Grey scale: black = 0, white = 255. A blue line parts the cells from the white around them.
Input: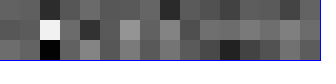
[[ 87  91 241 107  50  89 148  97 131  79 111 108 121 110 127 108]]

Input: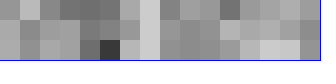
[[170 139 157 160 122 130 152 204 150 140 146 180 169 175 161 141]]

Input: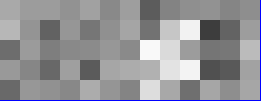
[[183 148  98 150 118 144 165 114 198 242  61  99 157]
 [153 134 104 159  91 166 172 177 227 243  80  89 162]]

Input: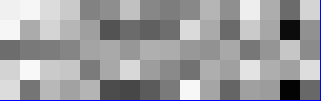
[[246 171 212 182 159  83 107  96 110 218 170 106 202 167  12 145]
 [211 248 202 198 123 168 216 157 138 114 174 160 227 174 161 221]]

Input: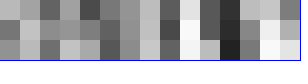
[[118 194 141 149 126  97 145 192  73 249  88  44 135 239 177]]

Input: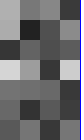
[[172  34  80 139]
 [213 157  55 205]
 [104  51  89  61]]
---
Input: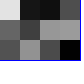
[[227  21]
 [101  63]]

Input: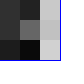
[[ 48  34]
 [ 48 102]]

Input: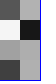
[[ 86 178]
 [245  23]]

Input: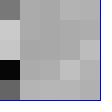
[[120 171]
 [202 171]]

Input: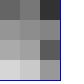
[[101 119]
 [149 141]]

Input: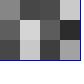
[[134  71]
 [ 94 213]]

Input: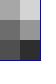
[[167 212]
 [109 150]]

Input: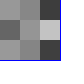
[[152 135]
 [101 149]]

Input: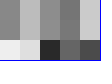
[[136 188]
 [135 188]]
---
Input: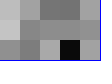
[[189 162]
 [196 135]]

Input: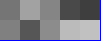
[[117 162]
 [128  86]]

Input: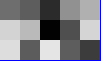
[[110  93]
 [211 186]]

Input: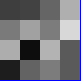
[[ 62  66]
 [122 161]]

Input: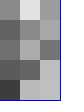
[[137 225]
 [ 98 137]]

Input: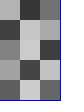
[[179  55]
 [ 64 198]]

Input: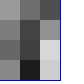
[[154 110]
 [125  68]]

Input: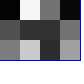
[[  4 246]
 [ 80  51]]
